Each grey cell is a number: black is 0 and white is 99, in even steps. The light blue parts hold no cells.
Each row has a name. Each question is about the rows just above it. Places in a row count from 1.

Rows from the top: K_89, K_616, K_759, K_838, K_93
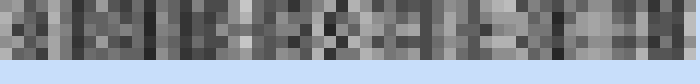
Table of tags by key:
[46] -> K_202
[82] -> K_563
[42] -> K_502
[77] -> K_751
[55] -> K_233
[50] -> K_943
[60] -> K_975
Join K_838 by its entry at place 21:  K_751
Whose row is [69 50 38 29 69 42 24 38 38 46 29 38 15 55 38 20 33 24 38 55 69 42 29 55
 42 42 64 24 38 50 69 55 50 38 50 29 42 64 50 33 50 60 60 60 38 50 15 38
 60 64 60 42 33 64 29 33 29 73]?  K_616
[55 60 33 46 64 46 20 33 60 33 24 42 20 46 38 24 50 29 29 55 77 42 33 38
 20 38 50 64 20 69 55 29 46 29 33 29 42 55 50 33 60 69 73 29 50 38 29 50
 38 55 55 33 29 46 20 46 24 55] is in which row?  K_89

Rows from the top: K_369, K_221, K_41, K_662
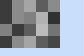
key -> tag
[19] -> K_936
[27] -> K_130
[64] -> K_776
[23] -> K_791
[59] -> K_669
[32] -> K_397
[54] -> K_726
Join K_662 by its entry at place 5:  K_130
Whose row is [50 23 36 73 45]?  K_41
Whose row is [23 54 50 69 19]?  K_221
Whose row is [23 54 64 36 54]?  K_369

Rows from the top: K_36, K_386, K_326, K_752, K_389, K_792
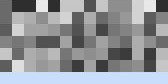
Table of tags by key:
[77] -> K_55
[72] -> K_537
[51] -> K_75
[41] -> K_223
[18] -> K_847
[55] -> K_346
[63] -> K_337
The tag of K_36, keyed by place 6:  K_55
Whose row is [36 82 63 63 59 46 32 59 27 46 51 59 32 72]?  K_326

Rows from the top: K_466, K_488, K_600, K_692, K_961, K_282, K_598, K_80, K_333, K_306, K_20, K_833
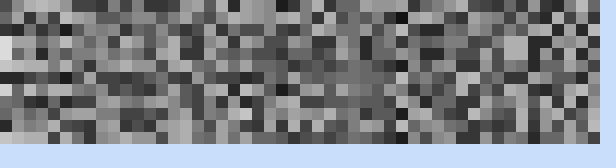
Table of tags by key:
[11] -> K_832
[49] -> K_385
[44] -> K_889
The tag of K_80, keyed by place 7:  K_385
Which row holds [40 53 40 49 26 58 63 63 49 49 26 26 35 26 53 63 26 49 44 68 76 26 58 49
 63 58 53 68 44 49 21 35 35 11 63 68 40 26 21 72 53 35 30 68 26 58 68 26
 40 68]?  K_306
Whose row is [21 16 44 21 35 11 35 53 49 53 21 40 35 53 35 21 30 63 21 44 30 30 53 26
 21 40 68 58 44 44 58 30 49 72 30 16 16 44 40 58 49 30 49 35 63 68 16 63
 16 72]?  K_600
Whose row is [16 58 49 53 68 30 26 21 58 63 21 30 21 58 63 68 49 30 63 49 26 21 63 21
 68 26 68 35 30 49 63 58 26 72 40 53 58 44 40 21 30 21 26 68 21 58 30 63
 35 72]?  K_20
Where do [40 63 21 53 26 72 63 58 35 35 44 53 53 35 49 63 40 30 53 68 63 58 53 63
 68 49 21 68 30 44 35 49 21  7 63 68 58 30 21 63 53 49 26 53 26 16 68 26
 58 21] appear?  K_488

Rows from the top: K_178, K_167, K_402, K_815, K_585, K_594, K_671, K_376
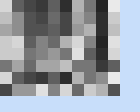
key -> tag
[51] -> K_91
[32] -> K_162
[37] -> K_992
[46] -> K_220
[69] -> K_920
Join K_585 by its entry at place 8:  K_992
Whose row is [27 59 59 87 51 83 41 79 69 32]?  K_376
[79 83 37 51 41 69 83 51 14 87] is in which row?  K_815
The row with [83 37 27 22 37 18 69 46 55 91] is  K_671
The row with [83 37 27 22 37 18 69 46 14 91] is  K_178
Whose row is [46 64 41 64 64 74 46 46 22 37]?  K_594

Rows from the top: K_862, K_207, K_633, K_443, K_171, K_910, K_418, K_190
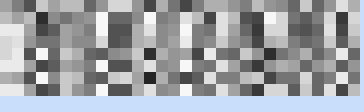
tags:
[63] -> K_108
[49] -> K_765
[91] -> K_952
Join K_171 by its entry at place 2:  K_952
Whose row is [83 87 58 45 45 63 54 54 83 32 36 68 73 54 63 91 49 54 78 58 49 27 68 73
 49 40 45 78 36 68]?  K_443
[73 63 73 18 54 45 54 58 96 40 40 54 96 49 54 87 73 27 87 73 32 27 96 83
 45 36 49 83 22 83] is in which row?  K_207
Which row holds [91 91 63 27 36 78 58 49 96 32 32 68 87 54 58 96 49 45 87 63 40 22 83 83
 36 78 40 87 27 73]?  K_190

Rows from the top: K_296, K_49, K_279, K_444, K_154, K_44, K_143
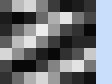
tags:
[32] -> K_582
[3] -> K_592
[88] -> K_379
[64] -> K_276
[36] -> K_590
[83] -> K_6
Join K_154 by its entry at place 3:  K_582
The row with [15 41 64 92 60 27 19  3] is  K_279
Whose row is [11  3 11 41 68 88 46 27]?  K_49
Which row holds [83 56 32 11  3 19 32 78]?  K_154
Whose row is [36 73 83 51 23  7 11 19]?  K_296

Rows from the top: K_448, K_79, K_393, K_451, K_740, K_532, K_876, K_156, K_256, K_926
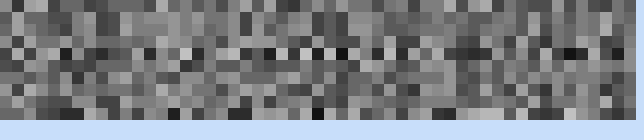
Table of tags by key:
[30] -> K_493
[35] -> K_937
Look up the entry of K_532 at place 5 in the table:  K_937
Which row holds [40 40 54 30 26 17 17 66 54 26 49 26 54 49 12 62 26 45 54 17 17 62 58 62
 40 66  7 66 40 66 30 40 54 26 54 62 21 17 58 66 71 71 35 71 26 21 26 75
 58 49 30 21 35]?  K_926

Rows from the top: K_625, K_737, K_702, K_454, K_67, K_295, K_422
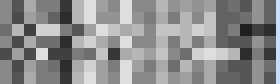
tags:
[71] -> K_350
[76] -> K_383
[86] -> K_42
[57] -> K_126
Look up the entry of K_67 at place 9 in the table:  K_383
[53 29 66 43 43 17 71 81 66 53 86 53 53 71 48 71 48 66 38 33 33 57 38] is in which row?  K_454
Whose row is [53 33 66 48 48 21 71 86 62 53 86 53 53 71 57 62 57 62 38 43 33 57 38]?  K_625

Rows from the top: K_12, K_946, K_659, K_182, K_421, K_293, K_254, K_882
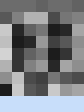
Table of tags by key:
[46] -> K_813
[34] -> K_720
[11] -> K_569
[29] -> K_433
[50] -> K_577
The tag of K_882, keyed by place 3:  K_720
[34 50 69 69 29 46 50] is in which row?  K_946
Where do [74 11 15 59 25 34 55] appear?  K_182
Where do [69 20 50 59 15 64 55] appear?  K_293
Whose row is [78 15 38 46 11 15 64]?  K_659
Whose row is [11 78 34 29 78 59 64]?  K_882

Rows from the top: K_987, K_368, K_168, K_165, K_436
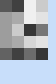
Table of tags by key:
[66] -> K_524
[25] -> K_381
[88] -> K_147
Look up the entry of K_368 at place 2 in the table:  K_524
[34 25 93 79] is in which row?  K_987
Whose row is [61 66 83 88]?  K_165
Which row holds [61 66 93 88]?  K_368

